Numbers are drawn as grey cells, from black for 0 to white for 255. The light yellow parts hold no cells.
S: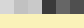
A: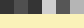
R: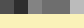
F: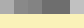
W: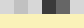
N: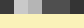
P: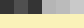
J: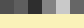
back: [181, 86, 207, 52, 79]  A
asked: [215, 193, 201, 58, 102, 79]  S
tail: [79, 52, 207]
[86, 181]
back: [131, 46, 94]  J
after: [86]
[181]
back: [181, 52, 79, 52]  P
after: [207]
[86]

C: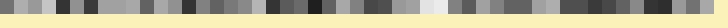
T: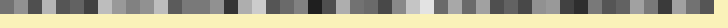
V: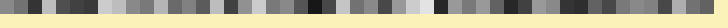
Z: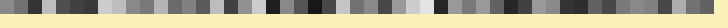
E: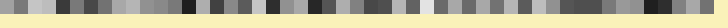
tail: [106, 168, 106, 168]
[114, 181, 91, 189, 145, 85, 79, 79, 121, 153, 145, 31, 46, 129, 168, 114]
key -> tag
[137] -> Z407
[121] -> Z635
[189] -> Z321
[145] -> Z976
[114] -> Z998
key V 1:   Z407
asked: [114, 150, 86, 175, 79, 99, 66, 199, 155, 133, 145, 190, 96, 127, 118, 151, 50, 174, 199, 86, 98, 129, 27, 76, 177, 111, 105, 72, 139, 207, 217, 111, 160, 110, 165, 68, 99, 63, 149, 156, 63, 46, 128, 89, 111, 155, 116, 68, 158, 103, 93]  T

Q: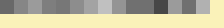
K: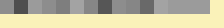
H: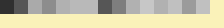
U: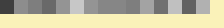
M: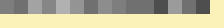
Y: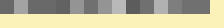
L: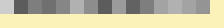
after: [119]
[141]
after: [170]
[141]
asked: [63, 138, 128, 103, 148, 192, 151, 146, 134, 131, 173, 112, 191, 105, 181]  U
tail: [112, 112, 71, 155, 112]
[177]

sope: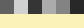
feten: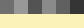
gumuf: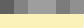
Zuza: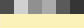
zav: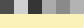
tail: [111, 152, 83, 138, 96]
[53]
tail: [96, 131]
[158, 158, 124, 144]
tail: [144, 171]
[90, 53]
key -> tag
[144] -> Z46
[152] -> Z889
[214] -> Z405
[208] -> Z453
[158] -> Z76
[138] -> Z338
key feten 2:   Z889
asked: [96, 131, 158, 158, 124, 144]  gumuf
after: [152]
[83]
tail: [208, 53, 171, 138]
[179]

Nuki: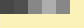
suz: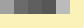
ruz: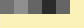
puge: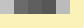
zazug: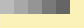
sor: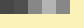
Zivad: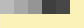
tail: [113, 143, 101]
[43, 101]
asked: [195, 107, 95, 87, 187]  puge

